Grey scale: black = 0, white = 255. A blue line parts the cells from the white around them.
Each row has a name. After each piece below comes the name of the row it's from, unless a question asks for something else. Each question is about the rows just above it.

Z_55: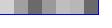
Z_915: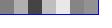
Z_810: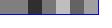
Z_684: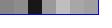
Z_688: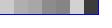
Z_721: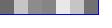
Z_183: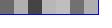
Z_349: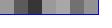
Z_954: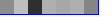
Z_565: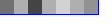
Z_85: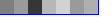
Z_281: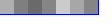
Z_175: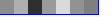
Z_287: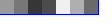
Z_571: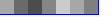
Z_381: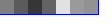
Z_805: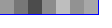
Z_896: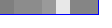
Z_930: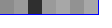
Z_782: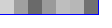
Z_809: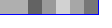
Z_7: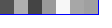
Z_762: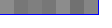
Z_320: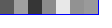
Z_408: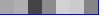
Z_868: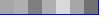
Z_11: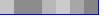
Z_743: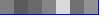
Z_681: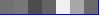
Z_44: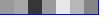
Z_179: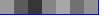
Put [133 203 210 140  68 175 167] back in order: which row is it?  Z_408
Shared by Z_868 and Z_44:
[167]
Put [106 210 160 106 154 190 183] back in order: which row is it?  Z_55
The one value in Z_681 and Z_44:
[167]
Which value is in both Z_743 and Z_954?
[133]

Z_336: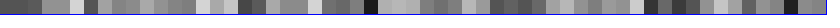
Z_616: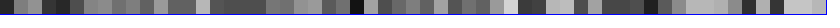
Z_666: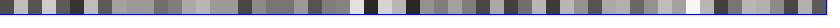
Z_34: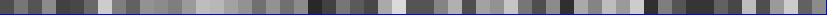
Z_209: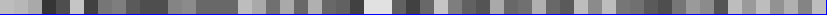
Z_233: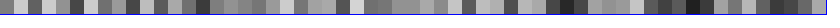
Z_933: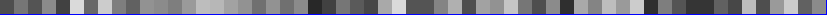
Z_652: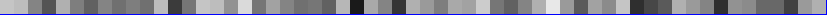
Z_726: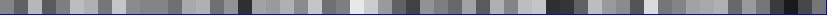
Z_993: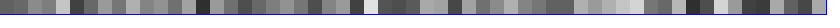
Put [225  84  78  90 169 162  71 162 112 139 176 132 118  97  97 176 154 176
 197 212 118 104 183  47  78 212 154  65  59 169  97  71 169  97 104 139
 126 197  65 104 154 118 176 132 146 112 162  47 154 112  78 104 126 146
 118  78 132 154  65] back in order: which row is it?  Z_993
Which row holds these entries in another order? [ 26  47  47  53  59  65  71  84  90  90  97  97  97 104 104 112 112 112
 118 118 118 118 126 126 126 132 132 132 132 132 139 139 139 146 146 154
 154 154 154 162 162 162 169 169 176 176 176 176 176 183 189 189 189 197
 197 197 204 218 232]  Z_726

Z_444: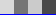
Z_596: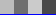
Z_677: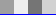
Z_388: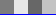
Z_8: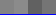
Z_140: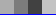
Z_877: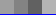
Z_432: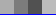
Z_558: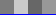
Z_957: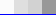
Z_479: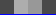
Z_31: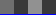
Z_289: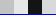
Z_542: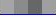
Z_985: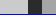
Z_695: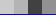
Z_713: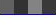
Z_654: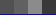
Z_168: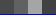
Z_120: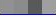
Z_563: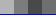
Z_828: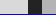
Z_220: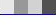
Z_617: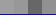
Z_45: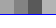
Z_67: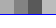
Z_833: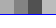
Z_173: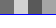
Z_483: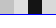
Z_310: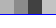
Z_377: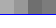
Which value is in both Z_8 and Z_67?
[131]
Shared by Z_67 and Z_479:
[173]
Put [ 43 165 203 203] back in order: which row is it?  Z_985

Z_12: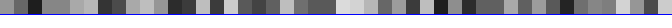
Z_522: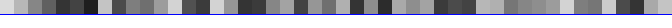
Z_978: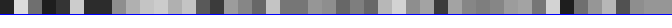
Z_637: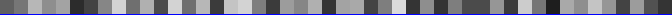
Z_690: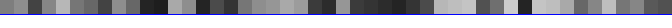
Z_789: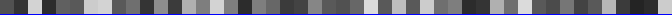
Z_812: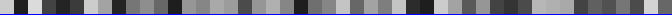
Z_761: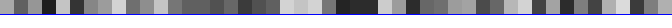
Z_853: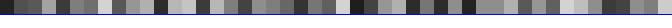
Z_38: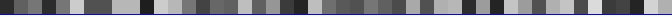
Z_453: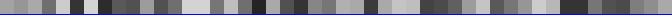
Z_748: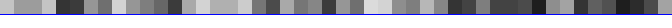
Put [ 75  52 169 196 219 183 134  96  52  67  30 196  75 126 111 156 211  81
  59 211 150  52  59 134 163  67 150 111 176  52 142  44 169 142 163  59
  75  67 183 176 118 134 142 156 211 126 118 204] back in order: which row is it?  Z_522
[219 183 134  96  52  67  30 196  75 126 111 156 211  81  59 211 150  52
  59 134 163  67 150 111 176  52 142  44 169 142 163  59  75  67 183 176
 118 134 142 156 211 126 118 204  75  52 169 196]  Z_522
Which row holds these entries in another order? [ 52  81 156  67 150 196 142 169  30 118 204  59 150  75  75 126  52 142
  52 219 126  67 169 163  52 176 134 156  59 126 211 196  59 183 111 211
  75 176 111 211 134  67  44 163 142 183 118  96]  Z_637
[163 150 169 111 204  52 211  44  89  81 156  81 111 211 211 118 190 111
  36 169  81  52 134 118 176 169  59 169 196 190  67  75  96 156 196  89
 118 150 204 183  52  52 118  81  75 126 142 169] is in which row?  Z_453
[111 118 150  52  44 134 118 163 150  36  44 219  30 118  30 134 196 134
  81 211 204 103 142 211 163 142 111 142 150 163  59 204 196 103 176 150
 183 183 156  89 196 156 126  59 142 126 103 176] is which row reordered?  Z_978

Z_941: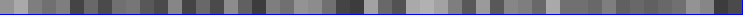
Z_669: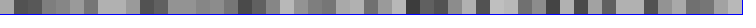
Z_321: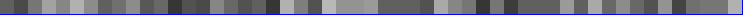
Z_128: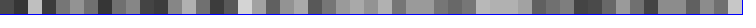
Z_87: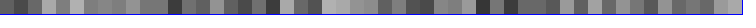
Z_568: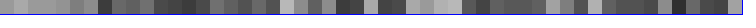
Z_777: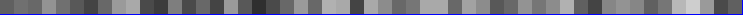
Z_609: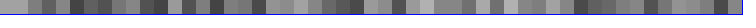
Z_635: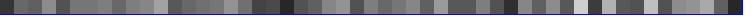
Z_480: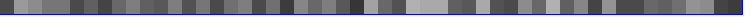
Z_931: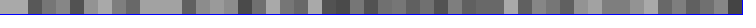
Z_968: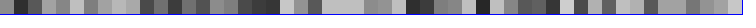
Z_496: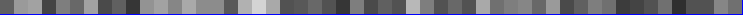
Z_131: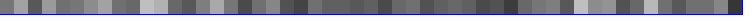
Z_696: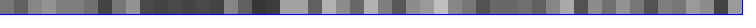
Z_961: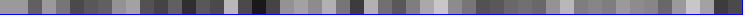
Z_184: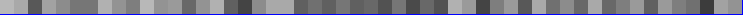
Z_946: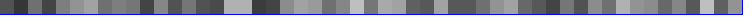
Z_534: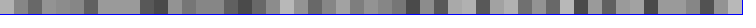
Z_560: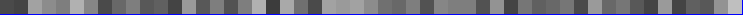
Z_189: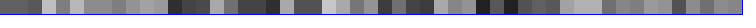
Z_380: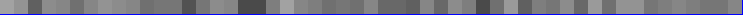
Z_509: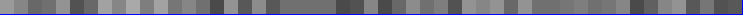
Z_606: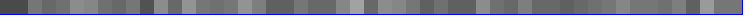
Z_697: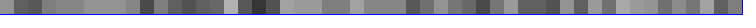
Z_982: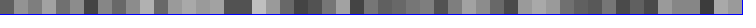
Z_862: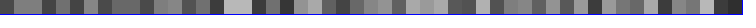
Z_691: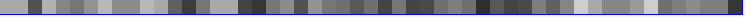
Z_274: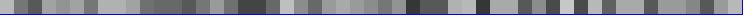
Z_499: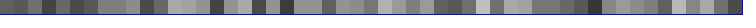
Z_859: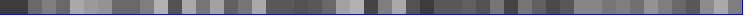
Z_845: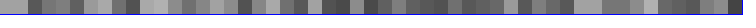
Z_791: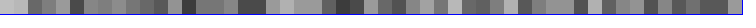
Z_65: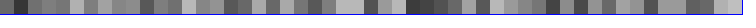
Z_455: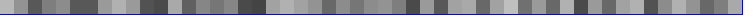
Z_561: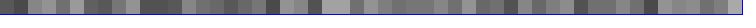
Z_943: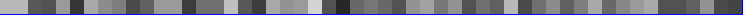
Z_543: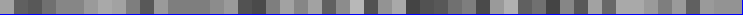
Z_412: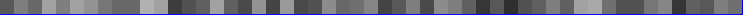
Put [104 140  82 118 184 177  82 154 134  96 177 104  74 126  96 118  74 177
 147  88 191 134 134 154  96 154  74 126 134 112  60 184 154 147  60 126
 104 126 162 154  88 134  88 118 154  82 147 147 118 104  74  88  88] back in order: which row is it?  Z_791
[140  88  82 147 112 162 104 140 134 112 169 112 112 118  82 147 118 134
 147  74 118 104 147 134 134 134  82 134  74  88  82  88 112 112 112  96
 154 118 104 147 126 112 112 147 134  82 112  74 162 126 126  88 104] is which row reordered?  Z_561

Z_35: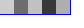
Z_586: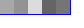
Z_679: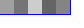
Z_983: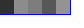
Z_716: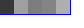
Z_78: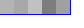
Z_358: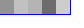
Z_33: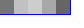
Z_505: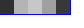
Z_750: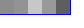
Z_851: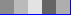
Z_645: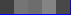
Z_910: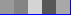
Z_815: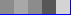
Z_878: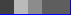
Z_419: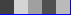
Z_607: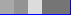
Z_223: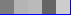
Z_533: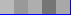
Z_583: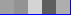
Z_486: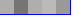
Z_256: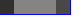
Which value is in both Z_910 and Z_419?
[212]
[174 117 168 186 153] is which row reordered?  Z_533
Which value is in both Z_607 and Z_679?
[117]
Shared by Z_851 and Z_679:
[101]
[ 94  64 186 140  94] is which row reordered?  Z_878
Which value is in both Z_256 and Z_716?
[132]

